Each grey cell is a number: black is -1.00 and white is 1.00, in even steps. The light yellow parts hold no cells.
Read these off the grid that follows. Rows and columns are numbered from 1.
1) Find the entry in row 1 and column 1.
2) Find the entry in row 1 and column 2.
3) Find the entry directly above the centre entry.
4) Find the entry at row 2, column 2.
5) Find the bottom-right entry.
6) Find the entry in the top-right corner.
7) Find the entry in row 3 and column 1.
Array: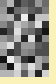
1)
0.07
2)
0.42
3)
-0.03
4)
-0.72
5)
0.65
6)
-0.16
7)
0.32

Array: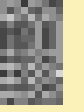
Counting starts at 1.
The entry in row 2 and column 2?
-0.32
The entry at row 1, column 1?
0.12
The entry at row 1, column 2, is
0.22
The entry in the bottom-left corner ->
0.01
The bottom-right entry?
-0.20
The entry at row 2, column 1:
0.12
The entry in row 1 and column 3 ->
0.12
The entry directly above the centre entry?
-0.10
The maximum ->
0.69
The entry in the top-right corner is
-0.32
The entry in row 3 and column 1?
0.33
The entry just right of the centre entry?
0.01
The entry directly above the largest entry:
-0.10
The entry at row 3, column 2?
0.57
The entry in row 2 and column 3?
0.01

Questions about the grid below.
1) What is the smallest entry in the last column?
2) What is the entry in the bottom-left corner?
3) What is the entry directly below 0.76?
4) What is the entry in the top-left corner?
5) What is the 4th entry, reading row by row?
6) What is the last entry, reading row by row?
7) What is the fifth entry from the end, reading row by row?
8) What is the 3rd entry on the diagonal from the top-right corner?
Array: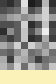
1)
-0.64
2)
0.43
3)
0.54
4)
-0.51
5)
0.76
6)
0.54
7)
-0.14
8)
0.43

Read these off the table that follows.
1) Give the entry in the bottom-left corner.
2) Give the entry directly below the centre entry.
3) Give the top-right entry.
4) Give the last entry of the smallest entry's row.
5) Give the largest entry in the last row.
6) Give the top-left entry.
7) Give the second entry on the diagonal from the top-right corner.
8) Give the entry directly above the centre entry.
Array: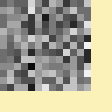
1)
-0.14
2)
-0.24
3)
0.53
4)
0.53
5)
0.78
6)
-0.24
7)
-0.14
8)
0.53

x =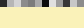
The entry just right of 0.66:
0.10
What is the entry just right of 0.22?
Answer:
-0.57

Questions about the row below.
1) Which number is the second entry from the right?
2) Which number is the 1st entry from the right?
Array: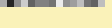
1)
-0.23
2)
0.49

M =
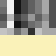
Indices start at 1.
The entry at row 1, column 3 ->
-0.84
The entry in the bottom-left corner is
0.53
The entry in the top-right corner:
-0.37
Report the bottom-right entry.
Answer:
0.32
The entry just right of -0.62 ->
0.53
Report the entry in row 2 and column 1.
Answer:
-0.15
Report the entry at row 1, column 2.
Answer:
0.89

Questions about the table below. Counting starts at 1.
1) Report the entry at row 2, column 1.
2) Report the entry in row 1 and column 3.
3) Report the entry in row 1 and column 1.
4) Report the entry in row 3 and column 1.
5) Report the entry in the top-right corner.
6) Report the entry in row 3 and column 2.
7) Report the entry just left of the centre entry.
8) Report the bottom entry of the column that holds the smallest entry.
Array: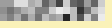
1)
0.12
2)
0.74
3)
0.23
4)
0.23
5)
0.61
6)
0.02
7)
0.02
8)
-0.71
